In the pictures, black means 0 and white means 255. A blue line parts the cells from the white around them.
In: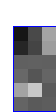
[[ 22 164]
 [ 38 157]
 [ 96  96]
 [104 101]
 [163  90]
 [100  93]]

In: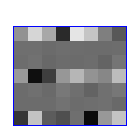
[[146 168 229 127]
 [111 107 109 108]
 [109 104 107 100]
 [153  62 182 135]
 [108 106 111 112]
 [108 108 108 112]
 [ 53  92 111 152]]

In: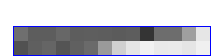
[[111  93  93  93  93 109 159]
 [ 81 101  96 154 229 233 229]]

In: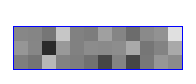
[[135 118 129 160 108 146]
 [150  42 129 138 169 131]
 [126 184 126  70  70 150]]

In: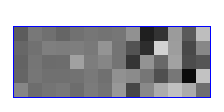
[[ 92 112 113 115 145  51  90]
 [103 127 126 148  83 210  72]
 [ 99 108 161 134  53 104  76]
 [101 112 114 112 139  79  11]
 [134 116 109 115  70 172 171]]

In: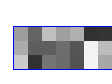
[[156 191 176  52]
 [171  95  86 188]
 [202 117  82 167]]

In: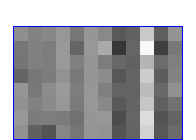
[[143 136 119 137  98  94]
 [118 125 101 170 102  63]
 [117 125 128 125  97 108]
 [100 124 120 140 100  93]
 [149 141 126 128  99 104]
 [145 138 122 136 100  96]
 [152 125 113 151 101  83]
 [145  84 118 146  99  87]]
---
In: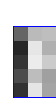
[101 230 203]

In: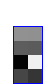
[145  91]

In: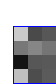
[202 134  89]

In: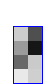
[204  22]

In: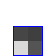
[70 84]

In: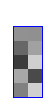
[145 161]

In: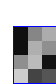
[ 16 175  19]

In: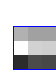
[177 210  72]

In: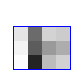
[229  92 188]
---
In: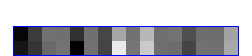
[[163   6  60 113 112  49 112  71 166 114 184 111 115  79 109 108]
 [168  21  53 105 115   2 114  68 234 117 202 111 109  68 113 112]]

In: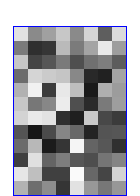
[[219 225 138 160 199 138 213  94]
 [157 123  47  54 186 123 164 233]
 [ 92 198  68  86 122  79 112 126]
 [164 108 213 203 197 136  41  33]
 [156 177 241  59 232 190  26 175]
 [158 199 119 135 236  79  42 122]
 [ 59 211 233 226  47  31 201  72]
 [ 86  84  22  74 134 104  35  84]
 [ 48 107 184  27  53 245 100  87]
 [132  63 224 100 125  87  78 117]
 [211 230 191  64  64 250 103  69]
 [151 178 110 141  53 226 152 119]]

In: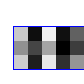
[[ 97 200  14 240  16]
 [ 61 145  69 164   1]
 [149 205  30 232  48]]

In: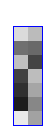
[[187 219]
 [105 112]
 [ 68 191]
 [189  65]
 [166  48]
 [135  29]
 [162 234]]

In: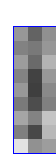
[[144 151  99]
 [151 130 121]
 [179 156 106]
 [152 131  66]
 [137 152  63]
 [128 122  77]
 [196 165 131]
 [184 127  72]
 [157 227 145]]

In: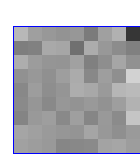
[[ 54 184 159 152 147 151 123 160 177]
 [128 126 129 169 166 112 172 152 140]
 [145 173 156 149 148 161 128 142 166]
 [210 145 152 144 158 171 136 158 143]
 [186 136 157 142 149 173 168 154 182]
 [178 138 150 137 151 147 153 146 158]
 [197 132 153 158 137 159 134 153 139]
 [154 165 160 154 150 148 165 152 143]
 [157 161 157 153 134 136 138 163 166]]

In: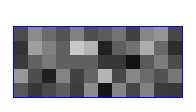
[[ 70  76 139 108  83 129  79  92 114  64 134 149]
 [ 45  52 159 128  96 201 179  34  95 113 173 105]
 [ 77  59  98 121  97  96  97  55  55  19  90 125]
 [119 151  78  33 131  65 100 181  72 135 106  82]
 [ 56  86  55  73  93  61 140  22 131  70 130  59]]
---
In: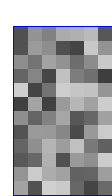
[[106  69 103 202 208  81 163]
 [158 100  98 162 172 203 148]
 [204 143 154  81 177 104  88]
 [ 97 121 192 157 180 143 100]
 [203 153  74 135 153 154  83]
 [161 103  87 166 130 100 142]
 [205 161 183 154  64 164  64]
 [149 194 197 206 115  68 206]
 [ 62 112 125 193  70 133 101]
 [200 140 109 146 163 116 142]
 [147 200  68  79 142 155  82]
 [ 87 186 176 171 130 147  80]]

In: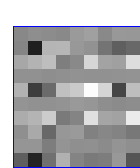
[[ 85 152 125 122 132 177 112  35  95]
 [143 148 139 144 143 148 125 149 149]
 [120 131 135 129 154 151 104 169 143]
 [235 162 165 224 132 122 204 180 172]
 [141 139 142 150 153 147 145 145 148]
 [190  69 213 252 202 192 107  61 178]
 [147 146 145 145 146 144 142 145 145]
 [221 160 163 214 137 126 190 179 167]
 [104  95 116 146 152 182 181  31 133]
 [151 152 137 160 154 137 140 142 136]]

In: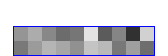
[[110 159 120 185 196 145 167 181 155 121]
 [209  49 133  91 227 118 108 136 172 149]]

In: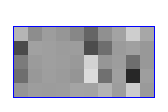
[[154 204 157 179 163 164 157 156 157 149]
 [158  39 160 112 220 149 155 158 152 110]
 [152 110 157 150 210 153 157 159 155 123]
 [152 160 155 110  76 157 156 159 161  74]
 [167 206 163 144 101 135 150 157 141 181]]

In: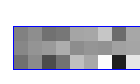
[[230  31 252 168 191 114  76 139 112]
 [165 161 146 149 141 173 154 148 135]
 [167 108 198 167 165 119 113 142 129]]

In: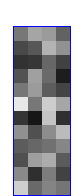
[[117 132 105 206]
 [ 66 125  47 137]
 [ 91 172 158  80]
 [134 113 103  92]
 [187 141  80 144]
 [ 48 196  22  53]
 [166 205 119 232]
 [ 68  93 155 119]
 [ 29 106 160  82]
 [ 65 103  54  50]
 [145 179  87  73]
 [ 98 155 165 119]]

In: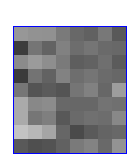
[[147 105 131 122  97  83  79  89]
 [104 100  90  74 102 165 183 195]
 [136 109 112 106  88 127 118 170]
 [112 115 103 103 104 140 136 170]
 [157 103 129 117  84  91  84 118]
 [103 107 117 110 130  98 115  59]
 [ 91 111  98  94 122 142 155 139]
 [104 106 117 109 129  99 117  60]
 [ 89 120  97 104 122 145 146 151]]

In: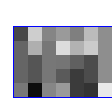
[[233  51  59 154 134  13 120]
 [142  76  59  90 119  85 101]
 [142  76  96 117 119  85 101]
 [142 203 178 220 119 175 101]
 [142 187 127 154 133 206  72]]

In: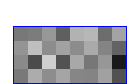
[[ 81 161 132 134 165 141 172 121]
 [ 25 151 119 168  82 207  75 138]
 [ 99 132 170 140 162 141 191 148]
 [163 109 183 178  95 152 124 120]]
